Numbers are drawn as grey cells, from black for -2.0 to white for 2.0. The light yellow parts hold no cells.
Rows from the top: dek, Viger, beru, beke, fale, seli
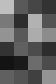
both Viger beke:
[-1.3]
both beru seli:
[0.3]
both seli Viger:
[-0.7]
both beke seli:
[-0.5]

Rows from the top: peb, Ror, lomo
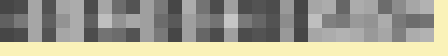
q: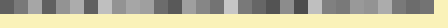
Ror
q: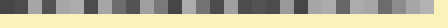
peb

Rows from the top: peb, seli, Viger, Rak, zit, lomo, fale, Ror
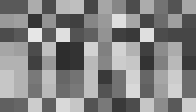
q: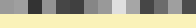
seli
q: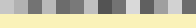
fale
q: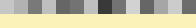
lomo

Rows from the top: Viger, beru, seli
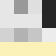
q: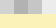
seli
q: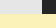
beru
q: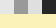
Viger

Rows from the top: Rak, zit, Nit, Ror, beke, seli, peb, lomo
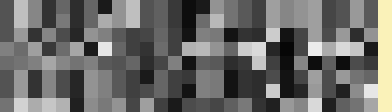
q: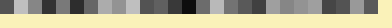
zit
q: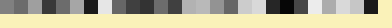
Ror
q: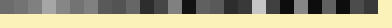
beke
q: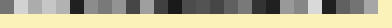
lomo
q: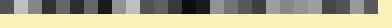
Rak

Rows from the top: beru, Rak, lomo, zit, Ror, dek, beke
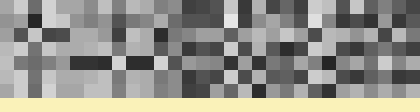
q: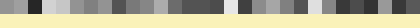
Rak
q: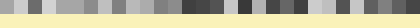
beru
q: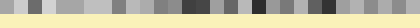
beke
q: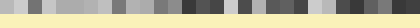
dek
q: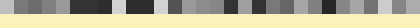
Ror

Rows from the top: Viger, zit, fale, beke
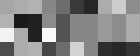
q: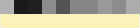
zit
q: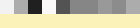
fale
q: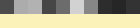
beke

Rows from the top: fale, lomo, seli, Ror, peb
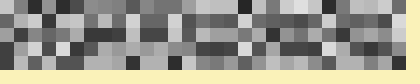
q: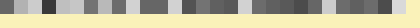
lomo
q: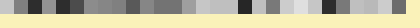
fale
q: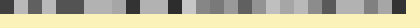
peb
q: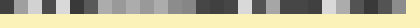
Ror

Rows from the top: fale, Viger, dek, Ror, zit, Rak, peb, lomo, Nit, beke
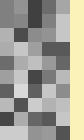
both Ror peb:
[1.1]
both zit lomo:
[1.0]
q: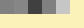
Viger
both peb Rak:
[1.1]
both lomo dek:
[0.8]
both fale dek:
[0.3]

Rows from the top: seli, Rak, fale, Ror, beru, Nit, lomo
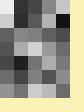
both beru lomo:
[-0.2]
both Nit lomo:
[-0.3]
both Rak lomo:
[1.2]
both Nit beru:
[-0.9]

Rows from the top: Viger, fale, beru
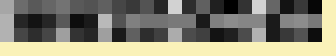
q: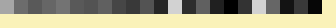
Viger
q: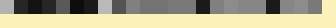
fale

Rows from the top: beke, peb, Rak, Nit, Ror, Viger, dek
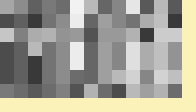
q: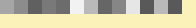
beke
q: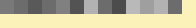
dek
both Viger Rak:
[-1.1]
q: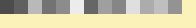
Nit

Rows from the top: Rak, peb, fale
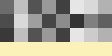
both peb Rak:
[1.4]
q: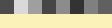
peb

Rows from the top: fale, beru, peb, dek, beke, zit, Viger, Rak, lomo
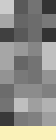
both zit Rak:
[-0.2]
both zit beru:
[-0.1]
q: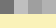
Rak

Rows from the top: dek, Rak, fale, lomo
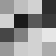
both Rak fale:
[1.3]
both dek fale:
[1.3]
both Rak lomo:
[1.3]

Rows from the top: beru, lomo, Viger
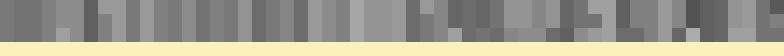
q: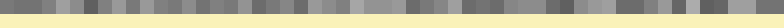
Viger
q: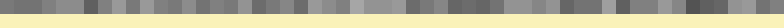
lomo

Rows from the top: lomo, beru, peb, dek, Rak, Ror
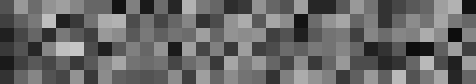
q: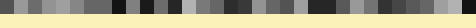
lomo
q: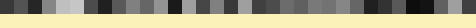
dek
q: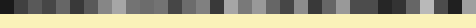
Rak
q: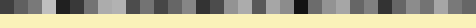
beru
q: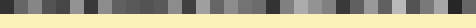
Ror

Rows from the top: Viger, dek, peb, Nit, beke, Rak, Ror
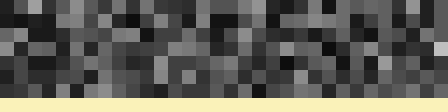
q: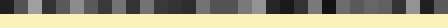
Viger
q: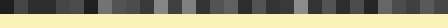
Rak

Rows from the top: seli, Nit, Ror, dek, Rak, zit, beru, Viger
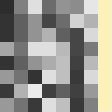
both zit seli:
[1.5]
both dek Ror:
[-0.9]
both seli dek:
[1.5]
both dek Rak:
[0.9]
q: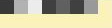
beru
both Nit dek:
[-0.9]

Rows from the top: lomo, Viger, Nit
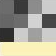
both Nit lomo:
[1.2]
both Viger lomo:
[-0.3]
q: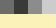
lomo
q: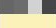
Viger

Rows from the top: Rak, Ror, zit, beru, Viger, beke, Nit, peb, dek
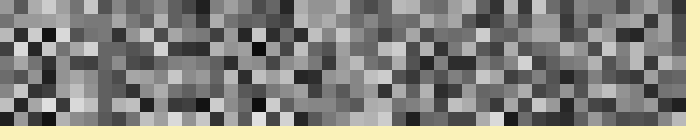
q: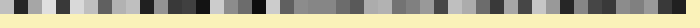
peb
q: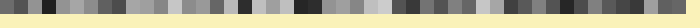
beke
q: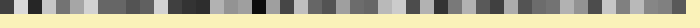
beru

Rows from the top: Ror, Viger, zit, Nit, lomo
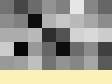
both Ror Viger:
[0.0]
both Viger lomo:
[0.6]
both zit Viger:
[0.9]

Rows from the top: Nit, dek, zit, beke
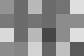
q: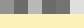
Nit
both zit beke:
[0.2]
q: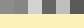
beke
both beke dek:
[0.2]

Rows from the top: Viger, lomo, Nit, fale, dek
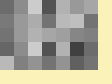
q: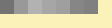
Nit
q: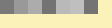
lomo

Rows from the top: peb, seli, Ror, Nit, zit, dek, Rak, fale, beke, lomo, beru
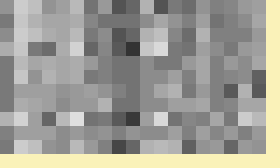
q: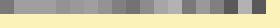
Rak
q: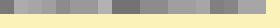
fale
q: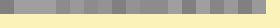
lomo
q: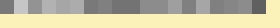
dek

